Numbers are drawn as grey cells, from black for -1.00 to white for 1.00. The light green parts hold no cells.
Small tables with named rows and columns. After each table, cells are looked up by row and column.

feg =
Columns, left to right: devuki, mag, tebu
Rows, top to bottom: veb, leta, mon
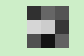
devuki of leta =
0.68
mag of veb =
-0.20
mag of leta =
0.60
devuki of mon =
-0.37
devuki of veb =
-0.62
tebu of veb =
-0.34
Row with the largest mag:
leta

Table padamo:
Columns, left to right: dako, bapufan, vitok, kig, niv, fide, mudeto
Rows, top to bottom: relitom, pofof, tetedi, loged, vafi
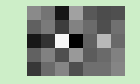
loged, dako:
-0.24
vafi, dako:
-0.57
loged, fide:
-0.17
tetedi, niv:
-0.24
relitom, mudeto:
-0.38
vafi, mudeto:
0.04
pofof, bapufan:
-0.04
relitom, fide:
-0.40
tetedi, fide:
0.44
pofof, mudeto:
-0.12
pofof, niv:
-0.16
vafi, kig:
-0.39
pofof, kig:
0.02
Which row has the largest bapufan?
loged

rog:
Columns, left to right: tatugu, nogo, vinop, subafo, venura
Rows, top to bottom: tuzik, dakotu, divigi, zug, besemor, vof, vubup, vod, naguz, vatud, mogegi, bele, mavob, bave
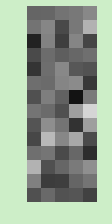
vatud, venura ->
-0.41
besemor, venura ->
-0.36
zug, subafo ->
-0.19
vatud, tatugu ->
-0.44
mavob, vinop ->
-0.51
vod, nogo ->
-0.16
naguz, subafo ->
-0.61
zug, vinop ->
-0.26
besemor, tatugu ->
-0.59
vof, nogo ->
-0.16
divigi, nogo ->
0.02
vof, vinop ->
0.04
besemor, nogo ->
-0.14

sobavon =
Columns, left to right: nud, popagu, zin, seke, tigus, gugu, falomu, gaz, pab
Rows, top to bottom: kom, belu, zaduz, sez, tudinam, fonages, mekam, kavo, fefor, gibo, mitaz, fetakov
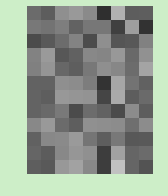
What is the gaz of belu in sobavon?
0.24
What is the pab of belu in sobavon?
-0.61
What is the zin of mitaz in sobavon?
0.07
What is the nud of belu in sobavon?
-0.06
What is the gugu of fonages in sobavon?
-0.60
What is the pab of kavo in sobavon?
-0.27

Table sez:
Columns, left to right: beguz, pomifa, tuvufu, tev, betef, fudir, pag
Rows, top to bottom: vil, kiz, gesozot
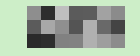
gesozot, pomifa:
-0.64
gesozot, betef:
0.38
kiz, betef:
0.38
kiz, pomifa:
0.32
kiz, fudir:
-0.18
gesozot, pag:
0.10
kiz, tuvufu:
0.12
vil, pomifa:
-0.64
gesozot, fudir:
0.24
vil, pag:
0.09
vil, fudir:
0.27
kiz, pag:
-0.47
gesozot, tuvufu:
0.01
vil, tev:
-0.29
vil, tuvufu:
0.50
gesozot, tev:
0.02
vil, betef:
-0.28
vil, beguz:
0.11
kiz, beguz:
-0.29

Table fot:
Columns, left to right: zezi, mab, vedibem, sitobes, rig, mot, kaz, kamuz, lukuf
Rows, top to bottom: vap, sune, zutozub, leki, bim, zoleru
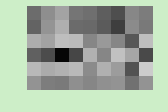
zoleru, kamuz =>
-0.11
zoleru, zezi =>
0.15
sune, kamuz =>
0.09
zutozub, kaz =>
0.05
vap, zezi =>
-0.15
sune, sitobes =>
-0.16

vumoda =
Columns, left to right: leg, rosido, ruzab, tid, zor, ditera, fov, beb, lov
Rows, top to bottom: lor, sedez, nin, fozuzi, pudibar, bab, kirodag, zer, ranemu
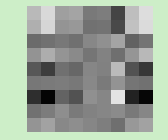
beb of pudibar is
-0.36
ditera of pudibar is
0.01
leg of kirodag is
-0.64
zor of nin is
0.06
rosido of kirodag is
-0.97
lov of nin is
-0.09
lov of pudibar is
-0.57
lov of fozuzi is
0.44
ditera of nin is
0.13
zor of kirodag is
0.13
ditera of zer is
0.05
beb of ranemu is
0.19
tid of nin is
-0.12
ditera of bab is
-0.04

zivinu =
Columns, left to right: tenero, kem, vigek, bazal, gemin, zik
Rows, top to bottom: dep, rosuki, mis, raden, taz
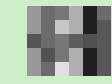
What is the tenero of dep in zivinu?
0.19
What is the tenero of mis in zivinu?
-0.33
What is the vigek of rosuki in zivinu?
0.55
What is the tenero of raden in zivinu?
0.19
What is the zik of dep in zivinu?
-0.16
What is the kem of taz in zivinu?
-0.16
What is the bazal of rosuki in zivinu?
0.37
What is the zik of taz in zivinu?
-0.31
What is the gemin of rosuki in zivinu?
-0.75
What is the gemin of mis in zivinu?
-0.37
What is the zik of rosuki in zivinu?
-0.31
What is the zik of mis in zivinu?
-0.31
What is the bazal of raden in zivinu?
0.37

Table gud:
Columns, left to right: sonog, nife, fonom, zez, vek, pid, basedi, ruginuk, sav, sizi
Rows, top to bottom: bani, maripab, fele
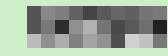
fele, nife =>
0.13
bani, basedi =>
-0.19
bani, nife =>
0.07
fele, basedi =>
-0.39
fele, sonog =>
0.47
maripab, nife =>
-0.06
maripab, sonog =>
-0.34
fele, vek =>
0.28
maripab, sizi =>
-0.74

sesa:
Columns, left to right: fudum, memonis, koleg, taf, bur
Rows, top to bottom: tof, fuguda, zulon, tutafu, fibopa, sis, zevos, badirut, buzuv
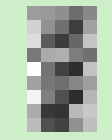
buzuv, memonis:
-0.37
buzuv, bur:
0.49
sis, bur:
0.24
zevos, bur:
0.43
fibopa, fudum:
0.99
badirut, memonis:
-0.56
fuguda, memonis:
0.14
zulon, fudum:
0.73
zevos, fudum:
0.91

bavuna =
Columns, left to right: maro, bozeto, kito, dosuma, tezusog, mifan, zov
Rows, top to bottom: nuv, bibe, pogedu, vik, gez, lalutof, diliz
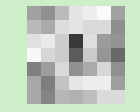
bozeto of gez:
0.23
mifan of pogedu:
0.22
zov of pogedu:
0.16
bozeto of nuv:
0.13
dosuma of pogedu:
-0.56
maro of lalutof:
0.32
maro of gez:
0.00
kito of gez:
0.70
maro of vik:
0.94
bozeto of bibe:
0.33

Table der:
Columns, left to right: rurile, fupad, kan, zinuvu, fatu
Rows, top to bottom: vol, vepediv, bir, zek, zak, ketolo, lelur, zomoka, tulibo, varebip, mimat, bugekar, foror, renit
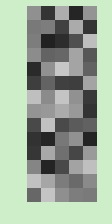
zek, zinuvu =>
0.29
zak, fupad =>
0.14
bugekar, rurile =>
0.04
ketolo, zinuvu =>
-0.51
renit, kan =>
0.12
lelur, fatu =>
-0.55
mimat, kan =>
-0.12
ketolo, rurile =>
-0.51
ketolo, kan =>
-0.50
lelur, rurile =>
0.50
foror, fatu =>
0.08
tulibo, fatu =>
-0.24
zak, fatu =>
-0.23
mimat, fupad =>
0.32
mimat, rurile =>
-0.58
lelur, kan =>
0.54
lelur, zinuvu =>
0.14
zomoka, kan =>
0.34
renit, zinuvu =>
-0.02
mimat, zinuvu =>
-0.45

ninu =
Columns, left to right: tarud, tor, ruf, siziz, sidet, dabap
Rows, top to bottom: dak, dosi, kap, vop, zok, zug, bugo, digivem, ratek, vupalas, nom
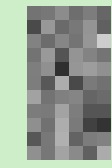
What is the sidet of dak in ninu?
-0.02
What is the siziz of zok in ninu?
0.18
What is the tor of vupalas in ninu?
-0.06
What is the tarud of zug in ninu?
-0.02
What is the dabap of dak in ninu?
-0.20
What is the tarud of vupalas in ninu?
-0.32
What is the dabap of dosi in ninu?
-0.25
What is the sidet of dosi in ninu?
0.16
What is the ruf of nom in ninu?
0.28
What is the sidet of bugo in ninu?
-0.21
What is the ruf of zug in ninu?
0.36
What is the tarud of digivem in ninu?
-0.03
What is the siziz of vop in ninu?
0.16
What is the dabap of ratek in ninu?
-0.60

